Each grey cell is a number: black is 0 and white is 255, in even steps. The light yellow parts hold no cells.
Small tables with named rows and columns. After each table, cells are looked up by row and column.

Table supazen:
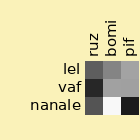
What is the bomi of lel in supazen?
132
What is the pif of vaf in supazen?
160
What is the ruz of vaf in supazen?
39
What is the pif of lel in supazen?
163
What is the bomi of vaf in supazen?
161
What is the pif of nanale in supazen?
27
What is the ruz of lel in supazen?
94
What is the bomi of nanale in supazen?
248
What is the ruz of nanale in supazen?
84
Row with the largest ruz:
lel

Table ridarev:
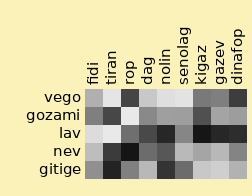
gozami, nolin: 159
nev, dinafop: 132
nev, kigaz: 165
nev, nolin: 87
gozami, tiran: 71
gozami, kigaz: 80
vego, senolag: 227
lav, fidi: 220
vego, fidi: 176
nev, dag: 108
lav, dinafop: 45
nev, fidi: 189
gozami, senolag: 158
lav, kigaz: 22
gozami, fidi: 127
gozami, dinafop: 157

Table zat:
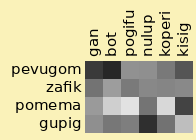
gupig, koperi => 114
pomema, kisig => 67
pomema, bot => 207
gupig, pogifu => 126
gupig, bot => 119
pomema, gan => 154
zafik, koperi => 133
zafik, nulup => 136
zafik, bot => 157
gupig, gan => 143
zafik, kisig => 137
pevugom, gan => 58
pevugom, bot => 39
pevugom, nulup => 143
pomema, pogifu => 226
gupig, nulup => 47
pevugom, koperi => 121
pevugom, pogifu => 145
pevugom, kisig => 85
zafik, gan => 115

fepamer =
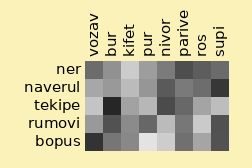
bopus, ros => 165
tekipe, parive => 104
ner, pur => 157
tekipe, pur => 183
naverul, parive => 122
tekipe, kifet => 162
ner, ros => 93
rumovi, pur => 103
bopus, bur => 118
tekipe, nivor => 75
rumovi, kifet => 139
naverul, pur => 150
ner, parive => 78
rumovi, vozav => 153

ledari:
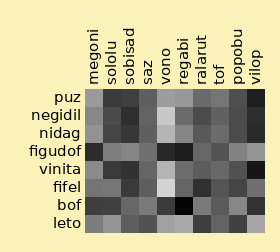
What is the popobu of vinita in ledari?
82
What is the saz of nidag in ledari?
95
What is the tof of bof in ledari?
90
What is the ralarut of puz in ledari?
106
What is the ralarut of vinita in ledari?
92
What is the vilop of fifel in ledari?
112
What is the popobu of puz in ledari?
79
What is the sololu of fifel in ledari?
119
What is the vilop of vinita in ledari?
22
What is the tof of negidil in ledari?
97
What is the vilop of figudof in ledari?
147
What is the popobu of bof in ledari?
135
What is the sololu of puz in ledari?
59
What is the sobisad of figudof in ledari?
134
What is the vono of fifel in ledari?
211
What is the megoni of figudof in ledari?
43
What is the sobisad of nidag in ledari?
55
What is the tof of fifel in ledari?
84
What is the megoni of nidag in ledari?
146
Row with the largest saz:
bof

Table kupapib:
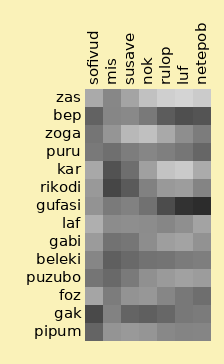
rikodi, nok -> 129
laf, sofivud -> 175
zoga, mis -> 149
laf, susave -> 142
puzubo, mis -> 105
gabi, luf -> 163
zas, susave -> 164
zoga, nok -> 192
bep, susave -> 137
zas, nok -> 193

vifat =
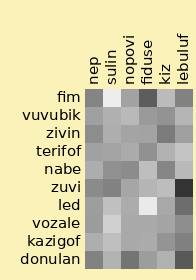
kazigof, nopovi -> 169
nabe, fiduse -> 190
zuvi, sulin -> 130
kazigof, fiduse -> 171
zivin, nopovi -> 164
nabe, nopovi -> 140
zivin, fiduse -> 163

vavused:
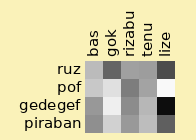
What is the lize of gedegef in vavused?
13
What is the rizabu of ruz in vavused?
160
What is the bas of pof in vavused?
200
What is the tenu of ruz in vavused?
157
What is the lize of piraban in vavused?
95
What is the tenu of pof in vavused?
163
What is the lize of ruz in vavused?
76
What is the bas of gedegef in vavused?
152
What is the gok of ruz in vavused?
100
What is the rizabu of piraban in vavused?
153
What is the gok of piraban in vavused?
209
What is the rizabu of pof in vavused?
125
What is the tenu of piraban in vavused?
189
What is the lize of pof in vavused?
249
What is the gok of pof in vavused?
224
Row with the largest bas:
pof

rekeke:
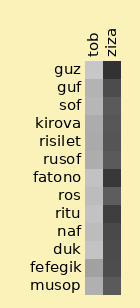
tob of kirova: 172
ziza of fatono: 56
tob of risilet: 170
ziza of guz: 50
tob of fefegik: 161
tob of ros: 188
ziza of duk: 75
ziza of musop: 90
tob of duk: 195
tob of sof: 182
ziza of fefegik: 77
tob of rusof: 173

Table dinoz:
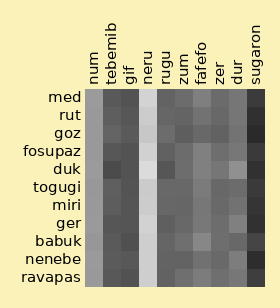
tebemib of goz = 100
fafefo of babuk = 135
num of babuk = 151
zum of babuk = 111
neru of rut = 204
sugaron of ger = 49
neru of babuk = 206
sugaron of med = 59
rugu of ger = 95
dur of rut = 118
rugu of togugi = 104
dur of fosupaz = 119
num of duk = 155
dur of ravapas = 119
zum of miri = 102
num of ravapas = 153

